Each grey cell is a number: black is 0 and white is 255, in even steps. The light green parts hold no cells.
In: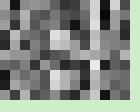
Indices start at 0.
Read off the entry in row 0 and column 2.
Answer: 138
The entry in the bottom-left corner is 148
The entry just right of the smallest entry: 157
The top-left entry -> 166
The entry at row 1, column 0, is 138
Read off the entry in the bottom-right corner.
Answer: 83
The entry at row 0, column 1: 20
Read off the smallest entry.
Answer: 8
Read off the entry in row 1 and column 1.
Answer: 95
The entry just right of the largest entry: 30
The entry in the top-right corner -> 72
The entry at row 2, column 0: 157
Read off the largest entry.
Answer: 232
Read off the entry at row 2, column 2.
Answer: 166
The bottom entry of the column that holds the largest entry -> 199
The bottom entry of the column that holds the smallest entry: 20

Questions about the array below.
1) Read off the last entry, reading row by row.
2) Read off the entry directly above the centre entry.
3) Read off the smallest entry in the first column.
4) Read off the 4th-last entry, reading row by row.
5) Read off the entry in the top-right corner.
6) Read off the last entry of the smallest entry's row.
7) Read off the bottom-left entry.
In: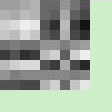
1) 229
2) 94
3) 59
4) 207
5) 82
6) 19
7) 82

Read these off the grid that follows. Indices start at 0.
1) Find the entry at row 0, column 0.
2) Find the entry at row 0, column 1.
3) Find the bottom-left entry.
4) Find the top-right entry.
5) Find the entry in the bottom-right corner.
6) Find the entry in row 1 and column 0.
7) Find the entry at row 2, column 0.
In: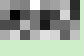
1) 170
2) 138
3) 170
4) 42
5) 193
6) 129
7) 75

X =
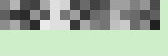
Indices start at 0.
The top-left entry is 128
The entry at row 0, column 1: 181
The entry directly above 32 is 95
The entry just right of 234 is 223
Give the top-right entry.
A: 75
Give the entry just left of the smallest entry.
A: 140
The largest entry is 234
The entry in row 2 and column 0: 140
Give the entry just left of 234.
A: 43
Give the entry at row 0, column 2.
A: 75
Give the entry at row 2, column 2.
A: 95
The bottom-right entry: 32
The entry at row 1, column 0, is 95

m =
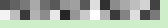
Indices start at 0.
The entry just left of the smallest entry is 232
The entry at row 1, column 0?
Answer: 243
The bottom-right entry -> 121
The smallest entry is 37
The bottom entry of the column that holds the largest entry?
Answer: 254
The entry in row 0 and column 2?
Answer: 121
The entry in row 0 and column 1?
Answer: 98
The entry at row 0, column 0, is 77
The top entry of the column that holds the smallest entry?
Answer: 149

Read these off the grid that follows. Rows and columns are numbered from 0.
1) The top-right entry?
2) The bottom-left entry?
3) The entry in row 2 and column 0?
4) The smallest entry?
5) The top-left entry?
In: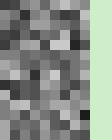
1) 137
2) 167
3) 127
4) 28
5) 60

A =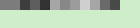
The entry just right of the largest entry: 166
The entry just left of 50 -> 94
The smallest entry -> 50
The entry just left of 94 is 61
